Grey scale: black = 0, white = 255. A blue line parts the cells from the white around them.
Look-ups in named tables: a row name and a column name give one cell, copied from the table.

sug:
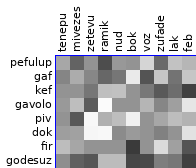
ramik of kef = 191
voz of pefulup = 213
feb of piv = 179
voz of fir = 147
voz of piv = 147
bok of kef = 147
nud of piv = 190
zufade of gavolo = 134
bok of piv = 241

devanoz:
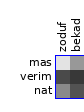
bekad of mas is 152
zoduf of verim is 74
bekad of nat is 82
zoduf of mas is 227
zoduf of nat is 138
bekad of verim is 56

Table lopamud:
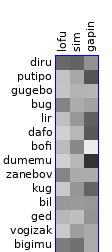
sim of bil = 154
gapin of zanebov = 172
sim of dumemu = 183
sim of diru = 99
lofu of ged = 183
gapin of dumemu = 50
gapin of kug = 100
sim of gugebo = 179
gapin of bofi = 235
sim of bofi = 136
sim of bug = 171
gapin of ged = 147
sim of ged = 190
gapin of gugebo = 181
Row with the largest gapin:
bofi

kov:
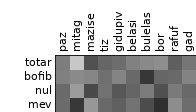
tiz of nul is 114
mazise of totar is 81
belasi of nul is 101
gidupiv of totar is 109
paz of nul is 106
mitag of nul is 156
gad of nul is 105
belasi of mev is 115
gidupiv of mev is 96
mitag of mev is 56
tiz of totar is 102
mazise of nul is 73
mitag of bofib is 138
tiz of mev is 105
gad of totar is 118
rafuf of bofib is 105
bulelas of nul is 124
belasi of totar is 129

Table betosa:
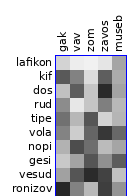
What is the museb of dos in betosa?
163
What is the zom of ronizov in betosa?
185
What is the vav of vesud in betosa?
85
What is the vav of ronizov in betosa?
130
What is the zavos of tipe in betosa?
211
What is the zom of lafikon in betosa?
241
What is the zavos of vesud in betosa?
66
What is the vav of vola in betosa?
205
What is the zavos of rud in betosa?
127
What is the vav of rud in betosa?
231
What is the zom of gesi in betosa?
85
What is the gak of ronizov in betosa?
39
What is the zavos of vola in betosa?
55
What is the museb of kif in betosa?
171
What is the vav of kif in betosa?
130
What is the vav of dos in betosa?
93
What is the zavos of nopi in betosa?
187
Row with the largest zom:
lafikon

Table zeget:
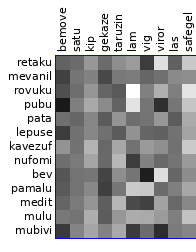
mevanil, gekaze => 72
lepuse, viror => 97
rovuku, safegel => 228
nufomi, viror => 105
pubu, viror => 47
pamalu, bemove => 90
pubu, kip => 169
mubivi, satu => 132
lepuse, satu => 113
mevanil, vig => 102
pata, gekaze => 91
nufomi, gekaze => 105
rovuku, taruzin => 89
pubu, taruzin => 99
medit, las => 104
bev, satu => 115
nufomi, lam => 61
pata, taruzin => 148
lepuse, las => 114
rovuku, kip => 150

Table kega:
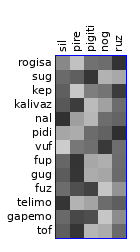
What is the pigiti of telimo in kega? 164
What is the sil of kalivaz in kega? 88
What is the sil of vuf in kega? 204
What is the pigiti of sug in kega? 54
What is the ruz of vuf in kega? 110
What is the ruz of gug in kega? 106
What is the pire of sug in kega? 95
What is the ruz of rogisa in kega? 51
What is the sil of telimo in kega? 53
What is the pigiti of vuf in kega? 111
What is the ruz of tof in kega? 106
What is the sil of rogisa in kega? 136
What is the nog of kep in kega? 116
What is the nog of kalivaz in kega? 161
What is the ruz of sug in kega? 168
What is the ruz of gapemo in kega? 140
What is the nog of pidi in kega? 98
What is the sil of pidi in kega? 166

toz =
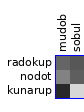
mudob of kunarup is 40
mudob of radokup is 101
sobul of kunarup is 215
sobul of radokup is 87
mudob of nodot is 130
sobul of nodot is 94

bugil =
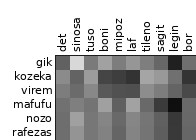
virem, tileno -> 141
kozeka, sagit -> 153
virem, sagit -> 125
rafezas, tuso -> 119
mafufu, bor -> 105
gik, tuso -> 122
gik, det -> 97
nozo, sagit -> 96
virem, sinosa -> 107

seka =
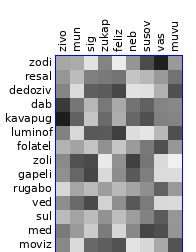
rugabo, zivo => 215
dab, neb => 115
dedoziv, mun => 219
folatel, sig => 195
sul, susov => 130
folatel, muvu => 151
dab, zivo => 58
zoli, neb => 65
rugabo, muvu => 154
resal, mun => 188
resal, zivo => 150
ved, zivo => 142
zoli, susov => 118
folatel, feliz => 197
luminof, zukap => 90
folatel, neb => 155
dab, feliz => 169
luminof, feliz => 63
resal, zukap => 121

